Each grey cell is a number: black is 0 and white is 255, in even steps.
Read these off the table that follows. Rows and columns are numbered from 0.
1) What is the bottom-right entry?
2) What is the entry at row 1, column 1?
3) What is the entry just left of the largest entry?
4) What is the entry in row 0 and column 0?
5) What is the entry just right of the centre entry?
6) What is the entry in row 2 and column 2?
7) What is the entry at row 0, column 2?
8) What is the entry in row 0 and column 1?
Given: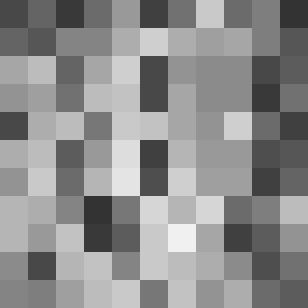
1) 92
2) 86
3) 201
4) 72
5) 181
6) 100
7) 57
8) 100
